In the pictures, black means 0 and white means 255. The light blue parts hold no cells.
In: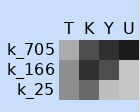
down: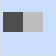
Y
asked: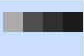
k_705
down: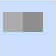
T

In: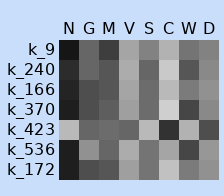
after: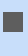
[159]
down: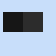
N

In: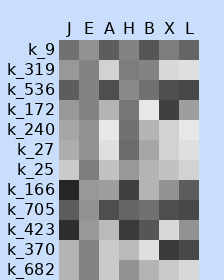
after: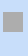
[146]
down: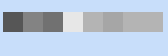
B
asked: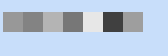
k_172
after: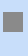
[113]
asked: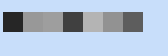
k_166
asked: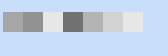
k_240
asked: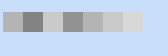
k_682

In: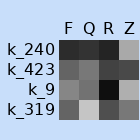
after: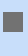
[15]
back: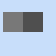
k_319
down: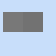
Q
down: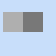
Z
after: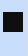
[175]
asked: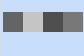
k_319

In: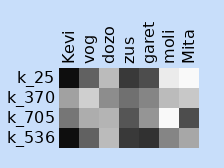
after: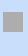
[180]
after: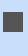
[149]
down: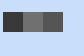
zus
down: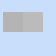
dozo
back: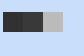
k_536

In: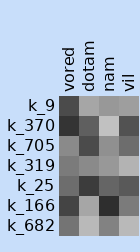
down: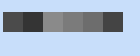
vored
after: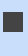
[166]
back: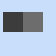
k_25
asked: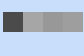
k_9

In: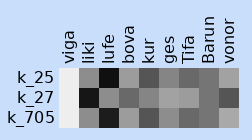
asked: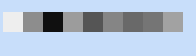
k_25
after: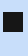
[141]
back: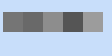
k_705
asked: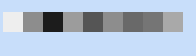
k_705
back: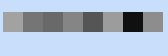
k_25

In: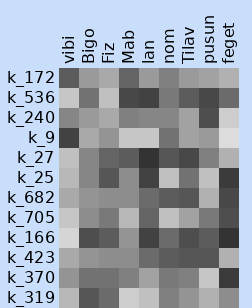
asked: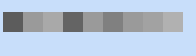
k_172
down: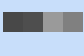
pusun
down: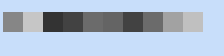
lan
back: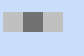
k_25
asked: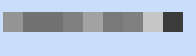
k_370

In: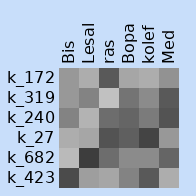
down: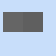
Bopa
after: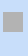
[109]
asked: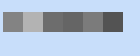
k_240
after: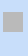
[61]

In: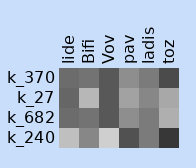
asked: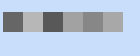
k_27
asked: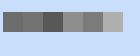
k_682
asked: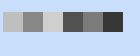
k_240
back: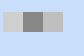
k_240

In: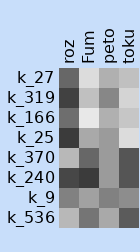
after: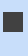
[192]
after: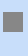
[212]
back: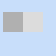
k_27
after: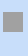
[129]
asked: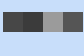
k_240

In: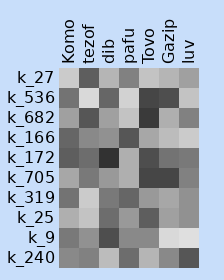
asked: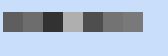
k_172
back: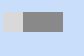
k_9
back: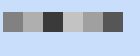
k_682
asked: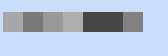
k_705

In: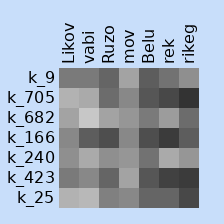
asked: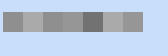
k_240
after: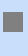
[136]

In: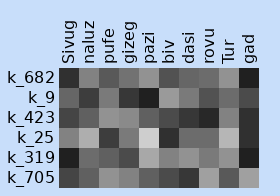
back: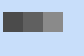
k_423
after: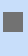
[146]
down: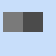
gizeg
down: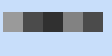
biv
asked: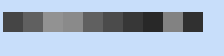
k_423
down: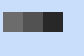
rovu
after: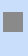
[96]

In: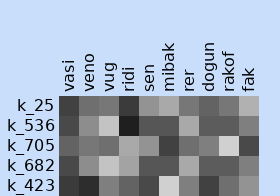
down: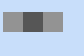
sen
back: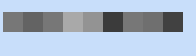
k_25
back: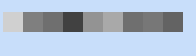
k_705
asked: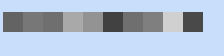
k_705
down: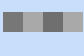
rer
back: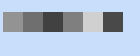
k_423

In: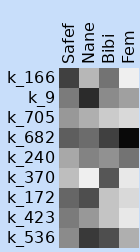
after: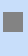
[145]
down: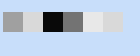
Fem
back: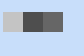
k_172
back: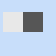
k_370
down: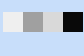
Fem
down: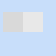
Fem

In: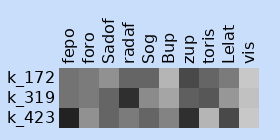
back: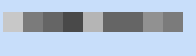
k_172
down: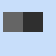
radaf
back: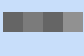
k_423
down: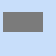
foro
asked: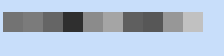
k_319
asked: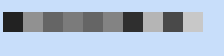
k_423
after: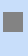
[47]

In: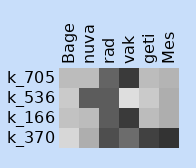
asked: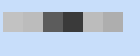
k_166
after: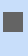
[58]
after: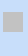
[188]
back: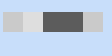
k_536

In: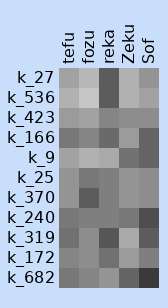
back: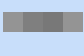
k_25
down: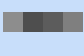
Sof
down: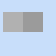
tefu
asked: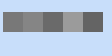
k_166
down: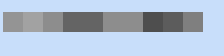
Sof
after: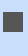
[170]

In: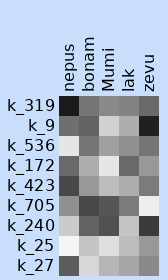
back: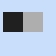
k_9
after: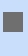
[98]
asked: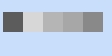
k_27
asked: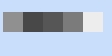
k_705
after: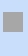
[137]
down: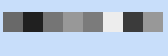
zevu

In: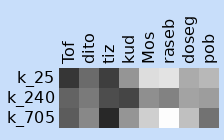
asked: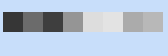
k_25
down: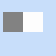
raseb
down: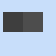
tiz
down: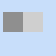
Mos

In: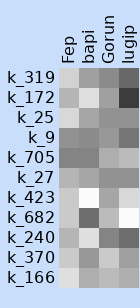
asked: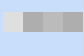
k_166
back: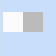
k_682
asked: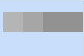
k_27

